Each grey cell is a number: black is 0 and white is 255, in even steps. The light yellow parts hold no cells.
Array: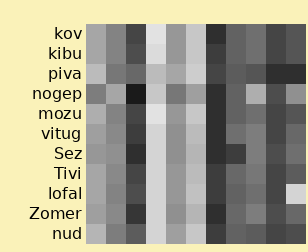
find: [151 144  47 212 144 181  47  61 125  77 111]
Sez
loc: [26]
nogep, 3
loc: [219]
kibu, 4
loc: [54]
Zomer, 3
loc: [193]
lofal, 6

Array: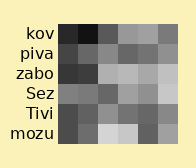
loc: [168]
zabo, 5
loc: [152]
kov, 4
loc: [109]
mozu, 2

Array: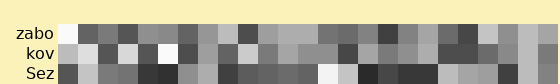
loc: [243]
Sez, 14
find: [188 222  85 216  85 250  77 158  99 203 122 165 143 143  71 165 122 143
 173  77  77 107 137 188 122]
kov
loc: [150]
zabo, 8
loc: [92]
Sez, 10

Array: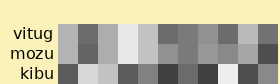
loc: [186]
vitug, 10
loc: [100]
mozu, 2
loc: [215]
kibu, 2
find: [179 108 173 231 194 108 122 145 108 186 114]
vitug

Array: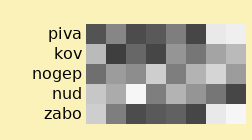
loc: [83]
piva, 1
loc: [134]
piva, 2
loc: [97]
zabo, 5
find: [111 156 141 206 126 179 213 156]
nogep
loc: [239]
piva, 8
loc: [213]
nogep, 7
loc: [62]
kov, 2

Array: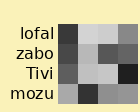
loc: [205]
lofal, 3
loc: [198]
Tivi, 3
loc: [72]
zabo, 1
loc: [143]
mozu, 3
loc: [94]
Tivi, 1
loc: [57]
lofal, 1

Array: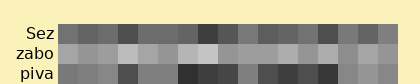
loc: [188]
zabo, 4
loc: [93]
Sez, 11
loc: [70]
piva, 9
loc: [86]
Sez, 9
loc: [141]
zabo, 15

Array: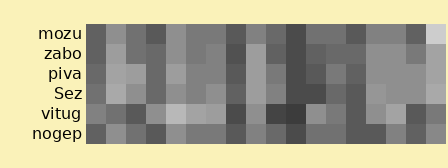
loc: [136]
nogep, 18
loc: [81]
zabo, 8
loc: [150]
Sez, 15

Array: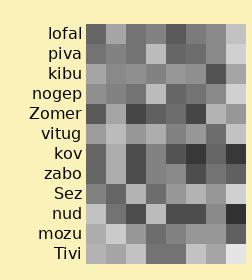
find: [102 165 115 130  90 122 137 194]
lofal
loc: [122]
lofal, 6
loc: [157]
vitug, 1

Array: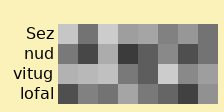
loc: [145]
lofal, 8
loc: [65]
lofal, 7
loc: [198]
Sez, 1
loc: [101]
lofal, 6
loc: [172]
nud, 3
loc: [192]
vitug, 3

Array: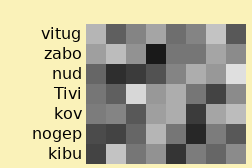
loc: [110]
vitug, 5
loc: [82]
nud, 4

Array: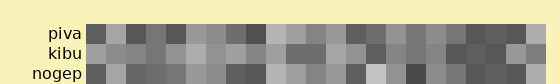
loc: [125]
kibu, 23
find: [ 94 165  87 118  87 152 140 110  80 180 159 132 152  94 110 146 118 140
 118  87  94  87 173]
piva
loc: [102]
nogep, 3
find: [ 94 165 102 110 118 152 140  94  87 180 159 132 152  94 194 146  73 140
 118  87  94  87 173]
nogep
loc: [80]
piva, 9
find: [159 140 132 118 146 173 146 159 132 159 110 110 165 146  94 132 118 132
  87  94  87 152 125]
kibu

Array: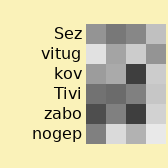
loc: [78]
zabo, 1
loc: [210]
zabo, 4
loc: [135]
Sez, 3

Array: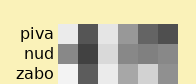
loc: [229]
piva, 3
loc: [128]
nud, 5
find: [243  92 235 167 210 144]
zabo
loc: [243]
zabo, 1
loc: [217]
nud, 3

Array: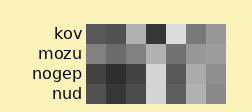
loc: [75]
nud, 3
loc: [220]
kov, 5
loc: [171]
nogep, 6
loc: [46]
nogep, 2
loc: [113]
mozu, 5

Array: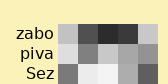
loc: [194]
zabo, 1
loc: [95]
Sez, 5
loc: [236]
Sez, 2
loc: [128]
piva, 2
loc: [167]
piva, 4
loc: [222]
piva, 1
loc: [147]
piva, 5

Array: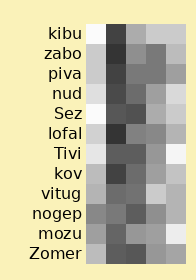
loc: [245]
Tivi, 5
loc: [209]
lofal, 1
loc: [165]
Zomer, 5
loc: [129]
lofal, 3
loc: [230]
Tivi, 1
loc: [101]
mozu, 2
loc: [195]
kov, 5

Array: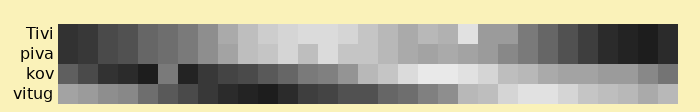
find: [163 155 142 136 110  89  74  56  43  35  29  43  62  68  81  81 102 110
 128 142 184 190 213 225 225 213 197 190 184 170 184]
vitug
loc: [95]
kov, 1
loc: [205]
Tivi, 11
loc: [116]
kov, 31
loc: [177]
Tivi, 20
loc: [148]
kov, 15

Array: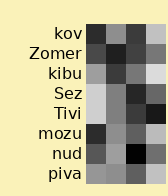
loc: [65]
Zomer, 3
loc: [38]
Sez, 3
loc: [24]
Tivi, 4
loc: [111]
nud, 4
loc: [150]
piva, 1
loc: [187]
mozu, 4

